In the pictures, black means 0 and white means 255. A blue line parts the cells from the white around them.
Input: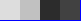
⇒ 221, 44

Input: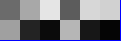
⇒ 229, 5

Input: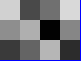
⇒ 217, 2

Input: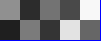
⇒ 248, 31

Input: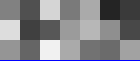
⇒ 241, 36

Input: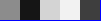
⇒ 242, 21

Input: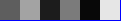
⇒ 230, 8
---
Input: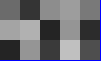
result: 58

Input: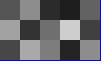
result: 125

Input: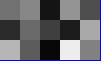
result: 8

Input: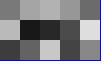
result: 200

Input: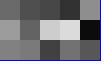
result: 65

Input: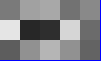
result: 181
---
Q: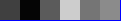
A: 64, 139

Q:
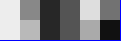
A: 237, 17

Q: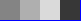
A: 132, 55

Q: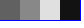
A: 97, 18

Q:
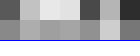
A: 89, 119

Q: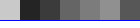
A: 201, 87

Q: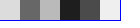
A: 220, 239
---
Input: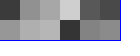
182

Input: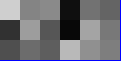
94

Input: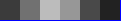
188

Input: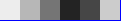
117

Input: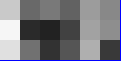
50

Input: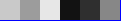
231

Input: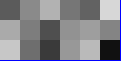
58

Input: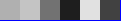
114
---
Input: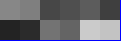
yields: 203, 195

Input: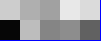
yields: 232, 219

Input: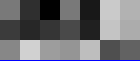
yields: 209, 202

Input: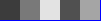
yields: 227, 165

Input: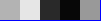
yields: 230, 179

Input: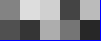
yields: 221, 208

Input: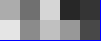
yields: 229, 214

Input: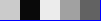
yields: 236, 203
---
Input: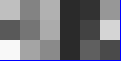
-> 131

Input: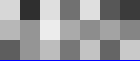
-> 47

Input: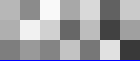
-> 139

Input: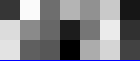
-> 250

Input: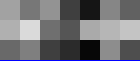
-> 119

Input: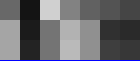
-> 20
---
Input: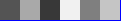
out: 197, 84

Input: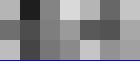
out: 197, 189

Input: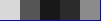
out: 139, 216

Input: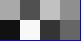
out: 143, 17

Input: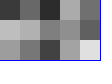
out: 112, 157

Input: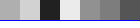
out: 85, 175

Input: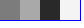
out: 244, 124

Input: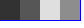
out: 141, 50

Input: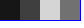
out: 113, 22
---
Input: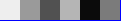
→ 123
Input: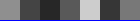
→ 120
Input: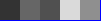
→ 143
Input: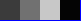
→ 4
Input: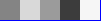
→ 246
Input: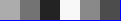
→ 76
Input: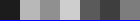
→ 125
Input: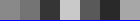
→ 167
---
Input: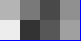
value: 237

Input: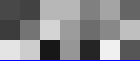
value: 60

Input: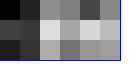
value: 63

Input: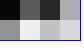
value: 146

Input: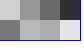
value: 120

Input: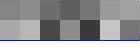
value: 169

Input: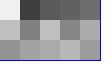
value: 192
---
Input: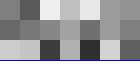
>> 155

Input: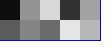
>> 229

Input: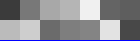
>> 227

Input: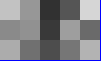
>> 158

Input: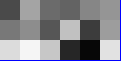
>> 60

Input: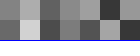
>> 165

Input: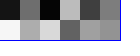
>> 160

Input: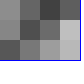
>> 107

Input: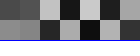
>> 179

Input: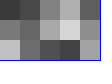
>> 213
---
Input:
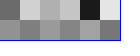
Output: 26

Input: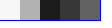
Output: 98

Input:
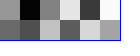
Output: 58

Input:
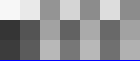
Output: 140

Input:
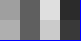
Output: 175

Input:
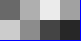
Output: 204
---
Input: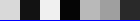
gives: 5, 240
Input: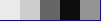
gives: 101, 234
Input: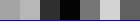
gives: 4, 210
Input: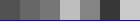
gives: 190, 203
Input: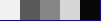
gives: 134, 241
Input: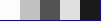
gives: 83, 252
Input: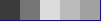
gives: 219, 219
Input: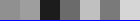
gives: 107, 214
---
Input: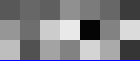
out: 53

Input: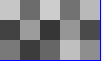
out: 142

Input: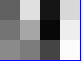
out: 252

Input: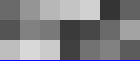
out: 92

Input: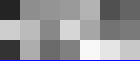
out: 200

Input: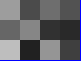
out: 63

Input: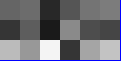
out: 195

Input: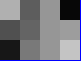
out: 196

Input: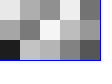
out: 86

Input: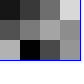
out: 149
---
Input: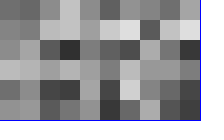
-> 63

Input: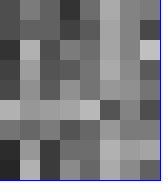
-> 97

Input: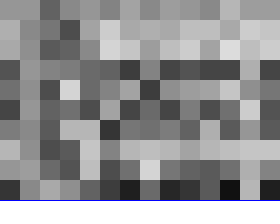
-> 31

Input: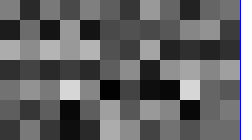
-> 108

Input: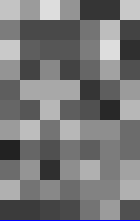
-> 80

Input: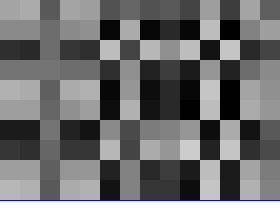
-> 130

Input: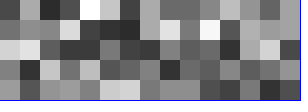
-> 79

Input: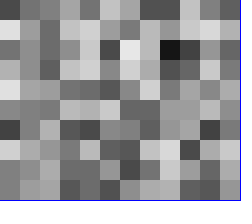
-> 150
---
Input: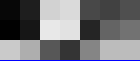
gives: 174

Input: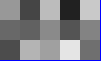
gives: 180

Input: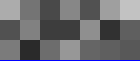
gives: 42

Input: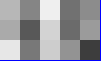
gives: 120

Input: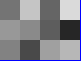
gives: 73

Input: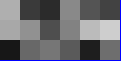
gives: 104

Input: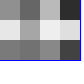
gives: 114

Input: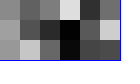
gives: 198

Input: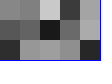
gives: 151

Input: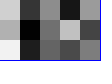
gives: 29
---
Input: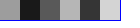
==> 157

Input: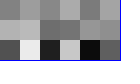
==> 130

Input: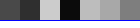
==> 73

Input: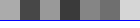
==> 171

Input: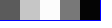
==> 91

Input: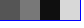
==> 85
